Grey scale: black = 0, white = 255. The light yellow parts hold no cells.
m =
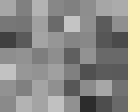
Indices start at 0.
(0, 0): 167
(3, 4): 95
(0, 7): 171
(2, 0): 64
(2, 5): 136
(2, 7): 74
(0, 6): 166
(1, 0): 119
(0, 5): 142
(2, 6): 86
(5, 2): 164
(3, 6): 105
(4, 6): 91
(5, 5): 140
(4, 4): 128
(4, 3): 160
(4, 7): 90
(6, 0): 138
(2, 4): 133

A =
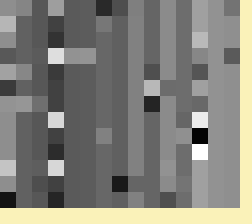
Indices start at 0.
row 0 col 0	142
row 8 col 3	65
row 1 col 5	92
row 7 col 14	143
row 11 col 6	103
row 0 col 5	92
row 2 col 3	51
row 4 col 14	143
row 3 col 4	146
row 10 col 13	146
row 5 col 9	184
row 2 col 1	97
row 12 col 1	97
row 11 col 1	97
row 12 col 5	92
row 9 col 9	101
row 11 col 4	90
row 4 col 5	92
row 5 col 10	108
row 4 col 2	87
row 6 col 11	109
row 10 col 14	143
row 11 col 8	101
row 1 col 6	119
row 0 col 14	115
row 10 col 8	129
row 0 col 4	90
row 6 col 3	65
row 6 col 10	139
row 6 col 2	111
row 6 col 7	96
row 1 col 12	160
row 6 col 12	104
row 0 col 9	101
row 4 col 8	129
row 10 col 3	215

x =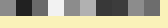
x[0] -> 138
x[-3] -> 60
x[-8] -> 106

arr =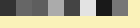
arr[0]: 51
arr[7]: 118
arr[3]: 171

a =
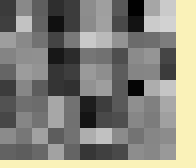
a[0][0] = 59
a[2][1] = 137
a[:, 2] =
[94, 98, 114, 144, 148, 93, 108, 115, 161, 104]
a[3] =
[132, 143, 144, 23, 43, 118, 113, 78, 139, 149, 69]
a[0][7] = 88
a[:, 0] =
[59, 63, 158, 132, 101, 60, 82, 71, 139, 98]
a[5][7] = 89
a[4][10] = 59
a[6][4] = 114
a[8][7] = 139
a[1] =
[63, 194, 98, 16, 60, 139, 161, 73, 19, 203, 210]
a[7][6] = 73
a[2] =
[158, 137, 114, 68, 121, 201, 186, 147, 107, 110, 125]
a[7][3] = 167
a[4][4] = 62
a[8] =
[139, 119, 161, 93, 114, 174, 193, 139, 115, 134, 140]
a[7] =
[71, 134, 115, 167, 113, 20, 73, 78, 135, 124, 160]
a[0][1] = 137
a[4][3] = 53
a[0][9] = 166

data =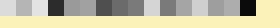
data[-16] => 219
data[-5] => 165
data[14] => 173
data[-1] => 11
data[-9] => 107
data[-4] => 207
